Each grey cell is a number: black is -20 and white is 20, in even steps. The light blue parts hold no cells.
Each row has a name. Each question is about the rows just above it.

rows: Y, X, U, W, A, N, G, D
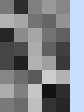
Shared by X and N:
[8]
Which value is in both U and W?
[-5]
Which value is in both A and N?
[8]
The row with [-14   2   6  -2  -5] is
U
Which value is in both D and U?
[-14]

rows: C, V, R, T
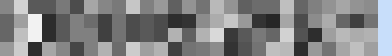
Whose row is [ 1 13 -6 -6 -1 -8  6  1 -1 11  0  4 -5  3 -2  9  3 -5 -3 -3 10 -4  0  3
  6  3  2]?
C
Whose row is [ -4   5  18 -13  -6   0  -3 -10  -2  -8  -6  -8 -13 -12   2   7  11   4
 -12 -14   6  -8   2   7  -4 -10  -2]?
V
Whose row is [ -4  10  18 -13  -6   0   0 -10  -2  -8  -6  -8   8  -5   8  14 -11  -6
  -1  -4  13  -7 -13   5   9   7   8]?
R
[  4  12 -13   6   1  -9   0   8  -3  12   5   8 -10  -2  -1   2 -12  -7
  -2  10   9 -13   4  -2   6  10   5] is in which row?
T

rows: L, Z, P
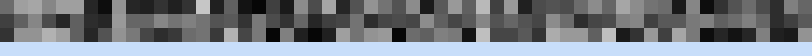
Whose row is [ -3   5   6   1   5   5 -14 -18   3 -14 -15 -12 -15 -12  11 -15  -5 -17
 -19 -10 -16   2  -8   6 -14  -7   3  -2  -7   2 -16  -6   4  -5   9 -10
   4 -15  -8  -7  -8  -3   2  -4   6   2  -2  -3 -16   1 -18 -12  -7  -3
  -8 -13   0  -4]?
L
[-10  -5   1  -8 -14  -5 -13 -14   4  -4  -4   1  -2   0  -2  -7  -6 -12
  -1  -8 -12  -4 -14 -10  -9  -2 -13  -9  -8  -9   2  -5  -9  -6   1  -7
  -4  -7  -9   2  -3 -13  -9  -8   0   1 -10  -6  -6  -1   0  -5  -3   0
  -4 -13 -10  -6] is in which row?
Z
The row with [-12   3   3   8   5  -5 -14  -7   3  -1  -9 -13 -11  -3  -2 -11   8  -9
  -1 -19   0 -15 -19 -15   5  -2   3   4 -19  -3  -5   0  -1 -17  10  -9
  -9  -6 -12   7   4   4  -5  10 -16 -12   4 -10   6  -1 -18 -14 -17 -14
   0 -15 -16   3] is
P

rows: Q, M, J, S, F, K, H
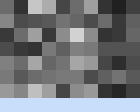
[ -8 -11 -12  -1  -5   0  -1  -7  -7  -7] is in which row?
S
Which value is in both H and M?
[1]
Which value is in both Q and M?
[-3]
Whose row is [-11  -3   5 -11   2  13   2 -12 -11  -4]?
J
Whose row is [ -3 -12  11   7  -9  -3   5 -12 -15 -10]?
Q
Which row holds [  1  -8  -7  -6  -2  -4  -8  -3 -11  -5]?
M
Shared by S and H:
[-12]

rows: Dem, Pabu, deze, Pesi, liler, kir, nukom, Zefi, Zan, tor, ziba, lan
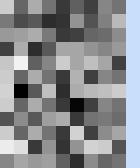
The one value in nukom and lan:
[-13]
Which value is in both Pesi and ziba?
[3]
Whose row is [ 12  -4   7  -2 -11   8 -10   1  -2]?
kir
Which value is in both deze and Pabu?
[-1]
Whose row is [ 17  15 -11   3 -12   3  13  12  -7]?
ziba
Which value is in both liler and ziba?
[12]

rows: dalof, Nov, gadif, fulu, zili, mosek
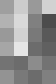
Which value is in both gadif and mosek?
[-1]
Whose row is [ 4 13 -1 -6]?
gadif
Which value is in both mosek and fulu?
[-3]
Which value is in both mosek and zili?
[-3]
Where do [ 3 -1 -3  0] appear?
mosek
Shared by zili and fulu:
[-3]

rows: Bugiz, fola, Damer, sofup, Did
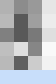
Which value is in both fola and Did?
[9]
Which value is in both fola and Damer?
[-6]
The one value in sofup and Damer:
[15]

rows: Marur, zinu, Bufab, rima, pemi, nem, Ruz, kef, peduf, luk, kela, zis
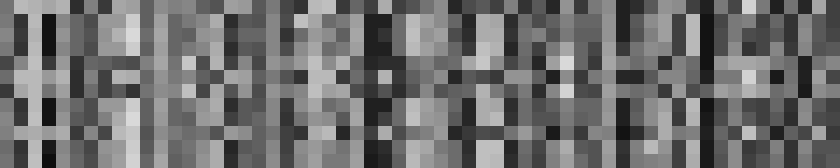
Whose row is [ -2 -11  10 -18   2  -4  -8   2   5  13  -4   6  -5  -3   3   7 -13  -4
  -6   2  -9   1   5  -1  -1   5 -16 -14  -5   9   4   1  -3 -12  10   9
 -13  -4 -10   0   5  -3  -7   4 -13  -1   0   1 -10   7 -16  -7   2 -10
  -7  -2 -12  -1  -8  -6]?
zis
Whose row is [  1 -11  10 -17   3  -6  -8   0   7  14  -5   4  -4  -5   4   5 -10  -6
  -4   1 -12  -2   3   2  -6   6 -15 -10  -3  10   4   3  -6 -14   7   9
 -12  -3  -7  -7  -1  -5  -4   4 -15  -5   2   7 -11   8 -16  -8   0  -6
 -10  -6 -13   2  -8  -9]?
peduf
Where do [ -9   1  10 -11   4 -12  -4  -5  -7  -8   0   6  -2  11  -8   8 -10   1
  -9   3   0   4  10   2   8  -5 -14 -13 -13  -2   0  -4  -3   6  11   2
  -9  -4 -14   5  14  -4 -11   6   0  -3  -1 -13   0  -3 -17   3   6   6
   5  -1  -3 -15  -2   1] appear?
pemi
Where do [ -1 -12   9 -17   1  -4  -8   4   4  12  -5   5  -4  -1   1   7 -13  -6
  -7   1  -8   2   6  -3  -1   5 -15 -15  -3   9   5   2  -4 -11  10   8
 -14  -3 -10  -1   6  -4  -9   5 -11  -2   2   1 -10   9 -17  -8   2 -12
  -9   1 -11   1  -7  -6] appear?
rima
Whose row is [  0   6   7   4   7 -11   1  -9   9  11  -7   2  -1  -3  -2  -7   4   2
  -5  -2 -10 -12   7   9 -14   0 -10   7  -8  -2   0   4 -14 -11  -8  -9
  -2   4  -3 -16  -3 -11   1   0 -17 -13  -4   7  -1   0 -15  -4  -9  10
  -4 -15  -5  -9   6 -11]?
luk

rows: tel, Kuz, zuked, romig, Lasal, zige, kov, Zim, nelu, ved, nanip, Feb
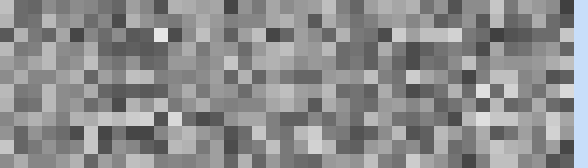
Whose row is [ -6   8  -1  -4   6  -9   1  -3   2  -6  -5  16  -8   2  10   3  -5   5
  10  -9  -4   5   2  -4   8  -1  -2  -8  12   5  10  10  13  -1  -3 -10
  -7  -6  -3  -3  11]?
zuked
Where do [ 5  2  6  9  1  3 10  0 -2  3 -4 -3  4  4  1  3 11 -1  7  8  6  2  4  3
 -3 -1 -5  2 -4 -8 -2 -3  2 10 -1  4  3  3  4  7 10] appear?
Lasal

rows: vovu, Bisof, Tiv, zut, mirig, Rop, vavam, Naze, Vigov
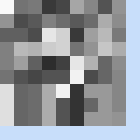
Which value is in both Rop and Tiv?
[-8]
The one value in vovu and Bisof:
[3]
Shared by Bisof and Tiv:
[-8]

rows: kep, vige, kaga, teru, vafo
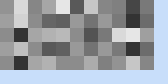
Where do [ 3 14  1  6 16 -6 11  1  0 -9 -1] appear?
kep
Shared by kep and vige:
[-1]
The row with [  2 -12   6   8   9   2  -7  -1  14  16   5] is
kaga

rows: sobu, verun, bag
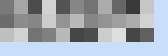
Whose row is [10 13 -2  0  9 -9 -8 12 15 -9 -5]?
bag
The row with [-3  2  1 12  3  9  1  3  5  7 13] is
verun
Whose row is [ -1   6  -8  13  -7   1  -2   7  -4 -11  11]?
sobu

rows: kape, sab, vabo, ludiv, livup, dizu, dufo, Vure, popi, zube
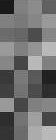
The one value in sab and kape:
[0]
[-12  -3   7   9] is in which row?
zube
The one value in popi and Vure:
[-9]
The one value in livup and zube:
[9]
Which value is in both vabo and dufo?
[-8]
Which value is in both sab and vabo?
[1]

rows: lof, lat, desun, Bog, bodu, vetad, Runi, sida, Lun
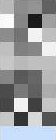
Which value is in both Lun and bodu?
[11]
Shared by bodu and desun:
[10]
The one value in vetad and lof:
[9]
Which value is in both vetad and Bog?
[1]
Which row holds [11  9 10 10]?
bodu
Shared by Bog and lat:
[1]
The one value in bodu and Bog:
[10]

